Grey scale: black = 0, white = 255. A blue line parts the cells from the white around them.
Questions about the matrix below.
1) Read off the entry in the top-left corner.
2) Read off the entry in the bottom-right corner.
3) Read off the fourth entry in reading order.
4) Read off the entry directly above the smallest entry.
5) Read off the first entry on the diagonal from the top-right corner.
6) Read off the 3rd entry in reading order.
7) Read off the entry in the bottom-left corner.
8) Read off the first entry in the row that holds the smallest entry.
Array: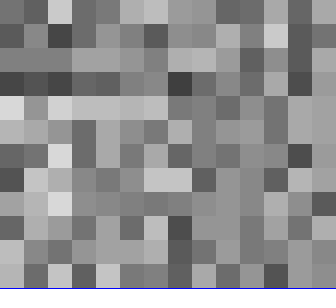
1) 115
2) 142
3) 108
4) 175
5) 169
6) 202
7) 181
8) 70

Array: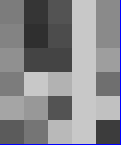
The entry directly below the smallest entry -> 68
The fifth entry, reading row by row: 138
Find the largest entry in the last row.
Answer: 200
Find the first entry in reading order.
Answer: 124
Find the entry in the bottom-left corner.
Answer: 91
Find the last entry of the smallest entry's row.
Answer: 138
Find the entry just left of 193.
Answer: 200
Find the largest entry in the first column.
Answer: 165
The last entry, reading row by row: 60

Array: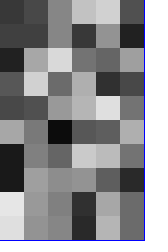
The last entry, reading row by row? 107
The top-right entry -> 80
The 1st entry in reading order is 56
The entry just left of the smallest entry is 121
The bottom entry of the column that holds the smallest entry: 134
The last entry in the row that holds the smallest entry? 175
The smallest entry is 12
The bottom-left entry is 223
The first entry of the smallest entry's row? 167
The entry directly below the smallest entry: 101
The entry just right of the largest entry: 153
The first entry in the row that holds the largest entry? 230
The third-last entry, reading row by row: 41
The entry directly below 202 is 147
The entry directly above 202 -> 87
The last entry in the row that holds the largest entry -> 107
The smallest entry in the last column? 33
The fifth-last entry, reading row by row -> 147

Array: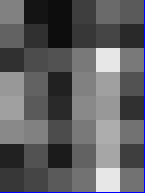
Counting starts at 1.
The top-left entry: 129
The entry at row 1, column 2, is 20
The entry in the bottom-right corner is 114
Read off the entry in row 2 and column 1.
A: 98
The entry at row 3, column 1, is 48
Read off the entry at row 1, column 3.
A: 13
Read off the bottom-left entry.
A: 55
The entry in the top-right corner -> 90

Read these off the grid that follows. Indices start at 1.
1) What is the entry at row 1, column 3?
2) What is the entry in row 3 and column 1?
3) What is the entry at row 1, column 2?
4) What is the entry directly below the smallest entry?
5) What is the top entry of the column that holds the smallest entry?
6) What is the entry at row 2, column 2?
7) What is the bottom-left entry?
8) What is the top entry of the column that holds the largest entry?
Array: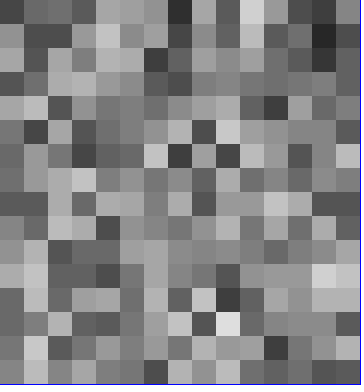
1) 111
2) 166
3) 105
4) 54
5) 62
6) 77
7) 133
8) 90

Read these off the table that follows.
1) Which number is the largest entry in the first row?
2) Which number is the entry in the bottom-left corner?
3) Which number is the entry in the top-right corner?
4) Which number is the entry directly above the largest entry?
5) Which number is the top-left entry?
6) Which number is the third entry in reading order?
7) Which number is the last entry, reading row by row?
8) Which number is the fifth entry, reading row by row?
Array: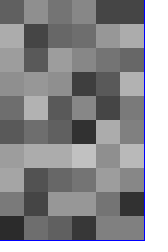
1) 143
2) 43
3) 69
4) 49
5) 96
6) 116
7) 128
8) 69

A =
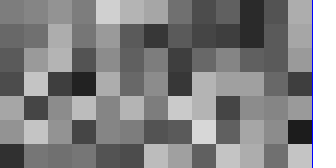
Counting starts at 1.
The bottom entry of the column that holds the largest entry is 96
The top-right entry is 173
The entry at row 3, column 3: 180
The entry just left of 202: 125
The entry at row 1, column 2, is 133
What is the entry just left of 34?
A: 62
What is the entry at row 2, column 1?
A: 104
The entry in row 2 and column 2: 112
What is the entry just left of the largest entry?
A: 90
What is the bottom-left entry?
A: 48
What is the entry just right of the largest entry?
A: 96
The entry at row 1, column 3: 147
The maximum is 215
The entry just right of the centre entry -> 55
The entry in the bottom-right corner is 196
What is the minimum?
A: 28
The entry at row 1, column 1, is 125
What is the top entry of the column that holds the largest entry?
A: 76
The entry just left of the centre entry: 104
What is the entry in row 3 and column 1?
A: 90
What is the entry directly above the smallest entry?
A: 154
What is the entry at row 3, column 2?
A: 154
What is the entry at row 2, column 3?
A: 173

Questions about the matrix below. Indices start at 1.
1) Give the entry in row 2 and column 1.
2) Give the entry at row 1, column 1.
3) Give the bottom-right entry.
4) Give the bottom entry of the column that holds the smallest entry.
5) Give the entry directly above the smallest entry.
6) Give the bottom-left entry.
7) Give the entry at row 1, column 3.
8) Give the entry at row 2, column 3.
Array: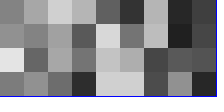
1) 145
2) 131
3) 39
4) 145
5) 39
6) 124
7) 208
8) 161

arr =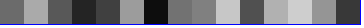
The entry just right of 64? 156
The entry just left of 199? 128

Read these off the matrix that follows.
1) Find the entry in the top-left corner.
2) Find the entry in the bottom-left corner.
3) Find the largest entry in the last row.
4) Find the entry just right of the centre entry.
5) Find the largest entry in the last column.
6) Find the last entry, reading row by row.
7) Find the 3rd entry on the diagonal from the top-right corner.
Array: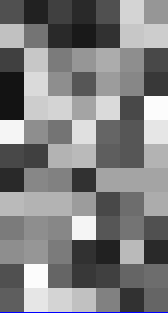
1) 80
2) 94
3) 230
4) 94
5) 252
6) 101
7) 172

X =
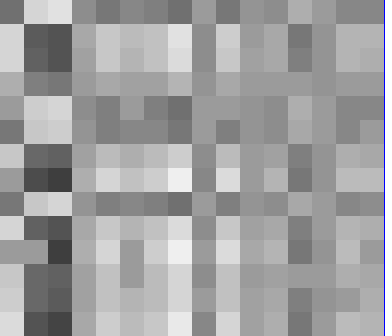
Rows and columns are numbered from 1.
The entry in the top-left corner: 112
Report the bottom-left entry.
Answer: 219
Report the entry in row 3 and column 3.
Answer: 83
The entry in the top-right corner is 135
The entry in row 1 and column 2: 213
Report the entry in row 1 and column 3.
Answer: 225
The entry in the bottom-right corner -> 180
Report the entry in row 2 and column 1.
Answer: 213
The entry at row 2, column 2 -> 91
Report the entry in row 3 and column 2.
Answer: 97
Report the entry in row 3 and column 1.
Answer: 213
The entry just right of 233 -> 135

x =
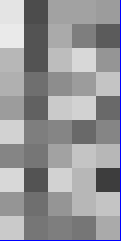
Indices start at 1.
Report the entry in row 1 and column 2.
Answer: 76
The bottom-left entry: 202
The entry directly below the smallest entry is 196
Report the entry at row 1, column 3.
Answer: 162
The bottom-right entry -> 170
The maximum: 234
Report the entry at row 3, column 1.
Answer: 183
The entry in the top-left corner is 228
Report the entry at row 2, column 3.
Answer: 170
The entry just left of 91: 126
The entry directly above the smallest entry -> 183
